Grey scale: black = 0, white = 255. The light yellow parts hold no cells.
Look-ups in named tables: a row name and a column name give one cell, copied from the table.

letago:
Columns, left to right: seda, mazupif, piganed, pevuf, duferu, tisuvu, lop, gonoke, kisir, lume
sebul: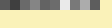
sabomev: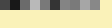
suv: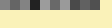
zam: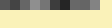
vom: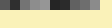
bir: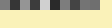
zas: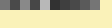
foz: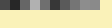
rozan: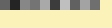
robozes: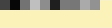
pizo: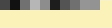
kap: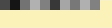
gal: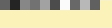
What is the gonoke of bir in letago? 68
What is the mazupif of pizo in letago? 17
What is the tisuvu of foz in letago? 55
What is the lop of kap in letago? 166
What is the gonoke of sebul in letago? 121
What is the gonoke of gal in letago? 104

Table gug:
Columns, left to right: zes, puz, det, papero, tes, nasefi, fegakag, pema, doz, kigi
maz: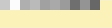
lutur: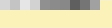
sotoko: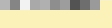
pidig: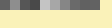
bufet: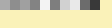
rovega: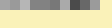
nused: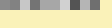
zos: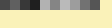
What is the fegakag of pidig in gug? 134
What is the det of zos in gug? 56
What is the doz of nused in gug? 181
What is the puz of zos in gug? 96
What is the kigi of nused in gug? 111
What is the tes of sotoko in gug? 176
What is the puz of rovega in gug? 154
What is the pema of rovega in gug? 75
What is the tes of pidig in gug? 196
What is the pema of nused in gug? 84
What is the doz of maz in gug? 148
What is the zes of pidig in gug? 97
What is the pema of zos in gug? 157
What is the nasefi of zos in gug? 133
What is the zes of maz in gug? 201
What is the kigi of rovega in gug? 155

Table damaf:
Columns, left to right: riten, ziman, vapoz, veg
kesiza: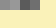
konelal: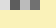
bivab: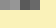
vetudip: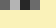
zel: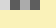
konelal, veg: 113
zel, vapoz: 171
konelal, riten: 221
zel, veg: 94
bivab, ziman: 150
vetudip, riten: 100
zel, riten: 215
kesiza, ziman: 152
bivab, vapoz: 90
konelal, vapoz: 187
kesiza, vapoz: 91
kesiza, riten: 141
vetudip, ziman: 180
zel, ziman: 92
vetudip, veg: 107
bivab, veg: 105
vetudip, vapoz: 39

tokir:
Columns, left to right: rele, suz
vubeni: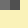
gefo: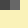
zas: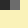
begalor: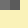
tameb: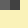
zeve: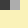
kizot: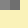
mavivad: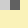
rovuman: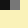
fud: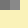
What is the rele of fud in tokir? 116
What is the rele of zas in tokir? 42
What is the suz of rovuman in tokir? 119
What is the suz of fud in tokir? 137
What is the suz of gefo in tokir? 103
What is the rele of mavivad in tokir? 206
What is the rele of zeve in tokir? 60

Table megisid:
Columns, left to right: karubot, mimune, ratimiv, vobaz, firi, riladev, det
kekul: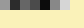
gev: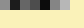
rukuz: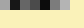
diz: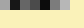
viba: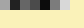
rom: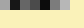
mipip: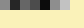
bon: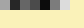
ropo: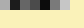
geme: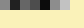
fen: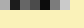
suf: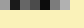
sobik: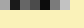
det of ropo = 198
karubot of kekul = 153
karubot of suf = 157
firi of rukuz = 12
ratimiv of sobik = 102
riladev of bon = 124
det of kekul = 214
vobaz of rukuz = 75
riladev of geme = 141
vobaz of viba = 75

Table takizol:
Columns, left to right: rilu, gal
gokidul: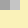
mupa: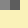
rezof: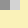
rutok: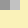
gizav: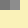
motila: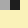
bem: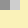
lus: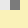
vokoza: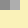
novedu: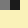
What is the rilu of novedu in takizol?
120
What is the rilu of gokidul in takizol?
163
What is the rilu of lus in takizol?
233
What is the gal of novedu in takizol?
27
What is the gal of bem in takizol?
206
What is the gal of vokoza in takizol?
174
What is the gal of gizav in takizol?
141
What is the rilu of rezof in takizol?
146
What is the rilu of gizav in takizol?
119
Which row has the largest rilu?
lus

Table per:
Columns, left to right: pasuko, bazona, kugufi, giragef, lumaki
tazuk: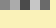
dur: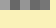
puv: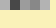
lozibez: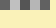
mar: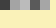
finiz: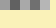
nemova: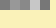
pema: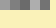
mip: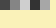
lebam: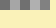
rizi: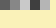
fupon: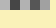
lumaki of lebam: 129
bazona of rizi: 135
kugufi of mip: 207
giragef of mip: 51
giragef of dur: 106
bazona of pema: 127
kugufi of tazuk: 75
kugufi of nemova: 137
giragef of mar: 90
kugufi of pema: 107
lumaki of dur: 118
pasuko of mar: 63
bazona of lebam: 166
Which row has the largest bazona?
lozibez

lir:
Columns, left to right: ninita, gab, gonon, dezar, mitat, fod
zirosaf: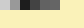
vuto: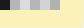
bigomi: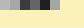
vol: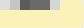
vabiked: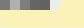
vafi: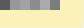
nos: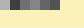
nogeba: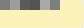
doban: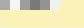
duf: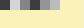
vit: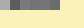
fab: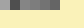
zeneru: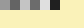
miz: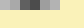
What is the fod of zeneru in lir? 32
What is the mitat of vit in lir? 117
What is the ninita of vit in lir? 172
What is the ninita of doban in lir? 171
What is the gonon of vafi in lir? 162
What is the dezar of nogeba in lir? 84
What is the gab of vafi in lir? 152
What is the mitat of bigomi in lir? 31
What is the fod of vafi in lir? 124
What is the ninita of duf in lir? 61
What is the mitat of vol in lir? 107
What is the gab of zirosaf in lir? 153
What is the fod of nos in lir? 83
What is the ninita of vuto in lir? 26

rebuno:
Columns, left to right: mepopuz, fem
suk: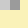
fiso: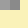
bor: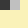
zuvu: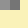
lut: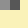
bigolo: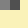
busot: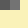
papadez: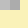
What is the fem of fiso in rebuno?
138
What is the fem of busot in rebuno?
115
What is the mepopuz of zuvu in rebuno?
145
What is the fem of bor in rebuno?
192
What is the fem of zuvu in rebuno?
117
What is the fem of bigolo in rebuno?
80
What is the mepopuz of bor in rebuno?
56
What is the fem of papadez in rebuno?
172
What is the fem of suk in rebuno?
155
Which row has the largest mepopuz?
suk

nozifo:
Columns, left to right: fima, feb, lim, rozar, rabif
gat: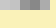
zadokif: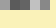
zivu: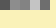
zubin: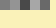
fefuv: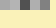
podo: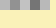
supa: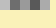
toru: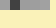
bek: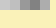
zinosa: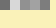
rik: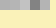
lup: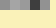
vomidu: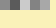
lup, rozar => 62
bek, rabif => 173
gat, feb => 195
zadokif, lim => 100
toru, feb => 65
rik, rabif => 180
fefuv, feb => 180
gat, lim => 150
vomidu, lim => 203
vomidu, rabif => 168
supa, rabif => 171

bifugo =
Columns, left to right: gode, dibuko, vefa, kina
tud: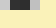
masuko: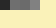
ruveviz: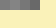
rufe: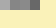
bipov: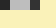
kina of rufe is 104
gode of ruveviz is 124
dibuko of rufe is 134
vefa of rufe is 138
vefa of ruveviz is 119
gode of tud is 203
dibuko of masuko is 111
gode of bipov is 39
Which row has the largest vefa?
bipov

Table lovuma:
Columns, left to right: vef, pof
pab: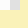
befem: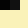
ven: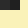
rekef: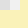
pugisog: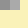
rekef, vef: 224
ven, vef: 43
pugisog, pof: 170
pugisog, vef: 145
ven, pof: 32
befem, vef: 3
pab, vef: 252
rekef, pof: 241
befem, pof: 17
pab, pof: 225

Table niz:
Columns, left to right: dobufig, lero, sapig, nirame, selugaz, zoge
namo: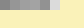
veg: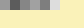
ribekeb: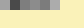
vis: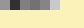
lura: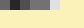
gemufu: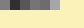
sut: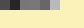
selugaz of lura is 114
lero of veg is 92
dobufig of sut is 75
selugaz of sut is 103
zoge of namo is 219
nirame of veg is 161
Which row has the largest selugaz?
namo

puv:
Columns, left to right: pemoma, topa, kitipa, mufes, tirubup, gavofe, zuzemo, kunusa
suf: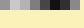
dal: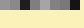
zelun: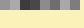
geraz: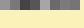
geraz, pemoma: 149
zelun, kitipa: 60
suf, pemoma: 149
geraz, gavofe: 106
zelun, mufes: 72
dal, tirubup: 165
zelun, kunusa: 125
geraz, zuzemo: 123
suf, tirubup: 70
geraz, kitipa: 68
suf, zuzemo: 48
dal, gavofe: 130
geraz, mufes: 86
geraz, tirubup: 166
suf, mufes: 126
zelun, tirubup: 140
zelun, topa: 170
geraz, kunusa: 117
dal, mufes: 127
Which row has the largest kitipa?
suf

